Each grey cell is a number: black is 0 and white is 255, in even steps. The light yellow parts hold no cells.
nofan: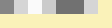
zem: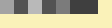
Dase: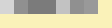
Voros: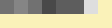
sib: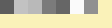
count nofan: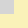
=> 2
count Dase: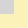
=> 1
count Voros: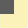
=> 2
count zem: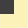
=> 2
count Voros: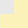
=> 0
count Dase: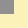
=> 2

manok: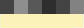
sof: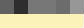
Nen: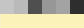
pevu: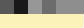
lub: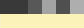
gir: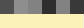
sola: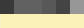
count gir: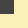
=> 0
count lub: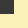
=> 2

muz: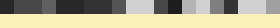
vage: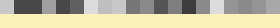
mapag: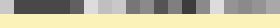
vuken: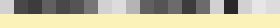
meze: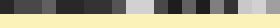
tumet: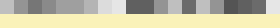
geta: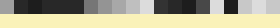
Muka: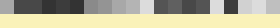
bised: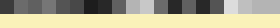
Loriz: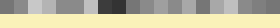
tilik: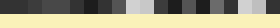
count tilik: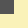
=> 2
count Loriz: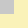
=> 1
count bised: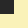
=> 3
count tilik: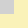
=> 2

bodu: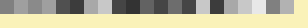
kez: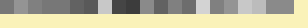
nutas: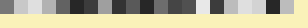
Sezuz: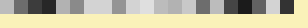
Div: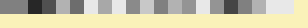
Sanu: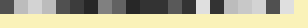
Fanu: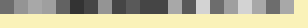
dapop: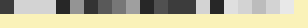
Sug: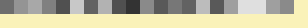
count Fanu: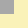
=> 4
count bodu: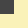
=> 3
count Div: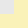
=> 5
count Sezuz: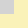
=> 4
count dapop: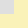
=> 1
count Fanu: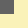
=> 1

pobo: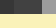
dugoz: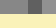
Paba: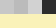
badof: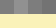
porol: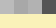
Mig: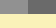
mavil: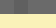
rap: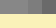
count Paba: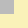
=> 1
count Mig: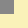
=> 0
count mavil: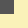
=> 0

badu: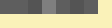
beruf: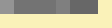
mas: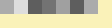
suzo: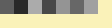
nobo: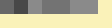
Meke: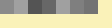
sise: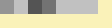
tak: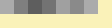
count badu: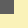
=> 4
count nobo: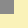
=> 3
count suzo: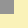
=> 1
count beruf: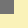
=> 3
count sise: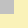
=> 4
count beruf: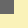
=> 2

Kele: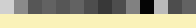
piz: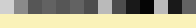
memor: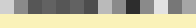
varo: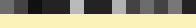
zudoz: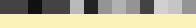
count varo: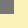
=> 1
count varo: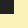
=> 5
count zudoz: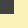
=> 5
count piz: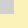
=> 1

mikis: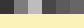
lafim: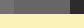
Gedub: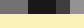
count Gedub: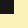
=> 2
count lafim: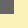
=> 4
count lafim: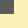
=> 0

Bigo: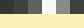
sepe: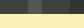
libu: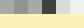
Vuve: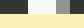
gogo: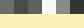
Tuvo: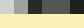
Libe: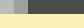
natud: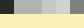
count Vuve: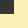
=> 3
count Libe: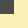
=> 4
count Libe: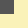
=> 0
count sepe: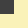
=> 4
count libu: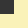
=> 0

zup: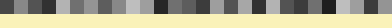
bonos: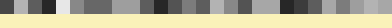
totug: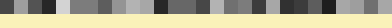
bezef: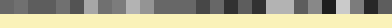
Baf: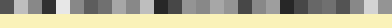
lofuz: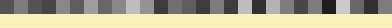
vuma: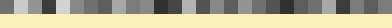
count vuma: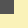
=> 2
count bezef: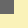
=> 5
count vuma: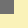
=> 4
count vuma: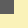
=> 4
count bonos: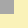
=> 4
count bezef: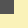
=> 1

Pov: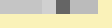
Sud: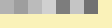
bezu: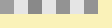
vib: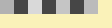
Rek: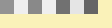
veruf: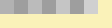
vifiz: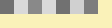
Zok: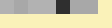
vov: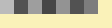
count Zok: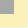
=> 3
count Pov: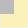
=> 2

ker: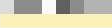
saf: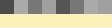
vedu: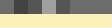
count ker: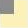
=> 3
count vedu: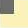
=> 4
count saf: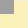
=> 2
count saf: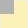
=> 0

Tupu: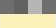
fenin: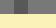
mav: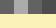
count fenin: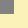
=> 0
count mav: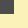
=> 1

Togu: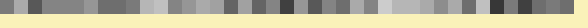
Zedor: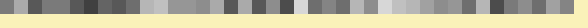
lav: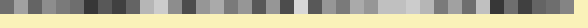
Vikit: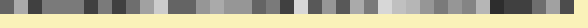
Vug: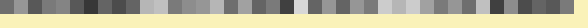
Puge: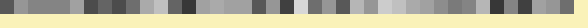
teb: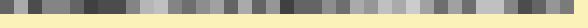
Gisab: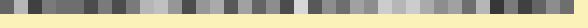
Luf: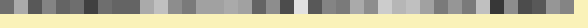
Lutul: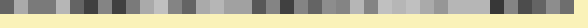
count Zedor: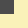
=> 2
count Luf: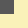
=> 3
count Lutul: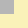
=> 7
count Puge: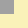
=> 6
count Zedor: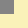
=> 2
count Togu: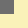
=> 6
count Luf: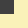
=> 1

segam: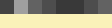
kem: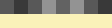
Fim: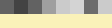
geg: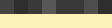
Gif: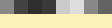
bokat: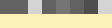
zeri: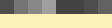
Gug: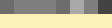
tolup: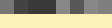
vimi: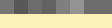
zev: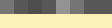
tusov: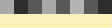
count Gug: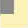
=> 0
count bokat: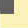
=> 4
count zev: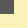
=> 4
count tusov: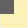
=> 0

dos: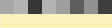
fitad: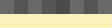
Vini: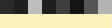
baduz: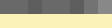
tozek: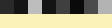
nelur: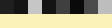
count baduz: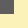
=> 2
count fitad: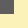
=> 0

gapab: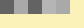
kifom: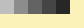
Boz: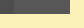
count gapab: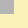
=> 1
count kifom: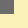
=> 0
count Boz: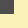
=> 1
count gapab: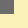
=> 0

